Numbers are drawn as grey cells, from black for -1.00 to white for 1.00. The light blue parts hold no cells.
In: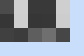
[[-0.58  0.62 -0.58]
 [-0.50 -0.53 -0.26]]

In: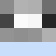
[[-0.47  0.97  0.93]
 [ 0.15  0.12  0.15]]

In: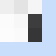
[[ 0.97  0.94 -0.52]
 [ 0.98  0.96 -0.58]]

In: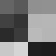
[[-0.49 -0.59  0.42]
 [-0.67 -0.54  0.46]]

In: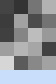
[[-0.53  0.27 -0.41]
 [-0.50  0.04  0.48]]

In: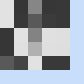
[[ 0.77 -0.56 -0.30]
 [-0.58  0.77  0.03]]
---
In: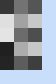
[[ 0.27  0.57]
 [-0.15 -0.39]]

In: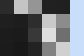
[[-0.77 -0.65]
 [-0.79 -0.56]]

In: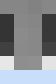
[[0.07 0.05]
 [0.09 0.07]]

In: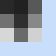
[[-0.63  0.07]
 [-0.17  0.64]]

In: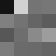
[[-0.10 -0.21]
 [-0.14  0.08]]

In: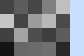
[[-0.47  0.23]
 [ 0.29 -0.39]]

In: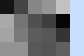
[[-0.08 -0.37]
 [-0.04 -0.28]]

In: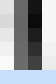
[[-0.20 -0.91]
 [-0.19 -0.77]]

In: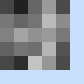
[[-0.21 -0.09]
 [ 0.29  0.14]]
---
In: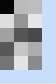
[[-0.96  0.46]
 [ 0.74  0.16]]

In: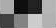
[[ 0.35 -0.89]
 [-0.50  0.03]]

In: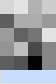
[[ 0.69  0.78]
 [-0.26  0.35]]

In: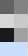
[[-0.23  0.03]
 [ 0.69  0.58]]

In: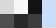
[[ 0.70  0.93]
 [-0.39 -0.68]]

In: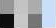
[[ 0.18  0.53]
 [-0.88  0.56]]
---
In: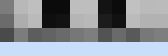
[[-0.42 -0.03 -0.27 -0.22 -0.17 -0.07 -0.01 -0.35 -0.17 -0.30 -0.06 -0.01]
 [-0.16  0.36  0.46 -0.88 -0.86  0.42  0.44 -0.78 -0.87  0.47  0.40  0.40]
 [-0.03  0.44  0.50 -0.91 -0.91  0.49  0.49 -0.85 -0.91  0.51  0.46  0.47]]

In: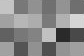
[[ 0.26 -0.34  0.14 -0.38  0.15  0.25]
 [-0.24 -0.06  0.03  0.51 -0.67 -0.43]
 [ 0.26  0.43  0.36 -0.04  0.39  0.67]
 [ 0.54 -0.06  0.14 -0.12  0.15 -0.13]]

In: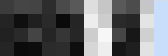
[[-0.71 -0.91 -0.90 -0.66 -0.65 -0.89  0.68  0.87 -0.83 -0.76  0.77]
 [-0.74 -0.67 -0.47 -0.71 -0.58 -0.70  0.61  0.94 -0.45 -0.82  0.63]
 [-0.72 -0.88 -0.75 -0.67 -0.92 -0.71  0.86  0.61 -0.67 -0.70  0.79]
 [-0.53 -0.46 -0.47 -0.65 -0.42 -0.30  0.74  0.55 -0.30 -0.40  0.55]]

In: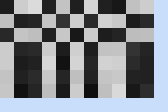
[[ 0.55 -0.87 -0.71  0.48 -0.80  0.60 -0.88  0.50  0.70 -0.81 -0.65]
 [ 0.53 -0.74 -0.66  0.57 -0.71  0.50 -0.74  0.54  0.57 -0.73 -0.74]
 [ 0.60 -0.78 -0.74  0.69 -0.86  0.66 -0.70  0.65  0.62 -0.66 -0.74]
 [ 0.60 -0.70 -0.67  0.60 -0.77  0.62 -0.76  0.52  0.53 -0.60 -0.72]
 [-0.69  0.54  0.49 -0.75  0.56 -0.81  0.60 -0.77 -0.72  0.48  0.49]
 [ 0.50 -0.74 -0.70  0.54 -0.61  0.61 -0.67  0.64  0.57 -0.77 -0.67]
 [-0.77  0.61  0.72 -0.75  0.53 -0.76  0.66 -0.75 -0.81  0.51  0.61]]

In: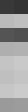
[[ 0.21  0.22]
 [ 0.55  0.59]
 [ 0.50  0.54]
 [ 0.54  0.58]
 [ 0.37  0.39]
 [-0.34 -0.37]
 [ 0.47  0.50]
 [-0.55 -0.59]]

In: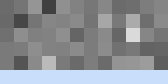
[[-0.04 -0.34  0.08  0.46 -0.04 -0.17 -0.02 -0.16  0.16  0.18  0.22 -0.26]
 [-0.04 -0.03  0.11  0.02  0.01  0.09 -0.03  0.10 -0.11 -0.06 -0.22 -0.21]
 [-0.12  0.11  0.00  0.02  0.12 -0.21 -0.03  0.08 -0.20  0.71  0.05 -0.08]
 [-0.18 -0.44 -0.08  0.05  0.03  0.08 -0.09  0.31 -0.05  0.34 -0.14  0.08]
 [-0.16 -0.08  0.17 -0.50  0.13  0.02 -0.07  0.06 -0.16 -0.14 -0.02  0.04]]
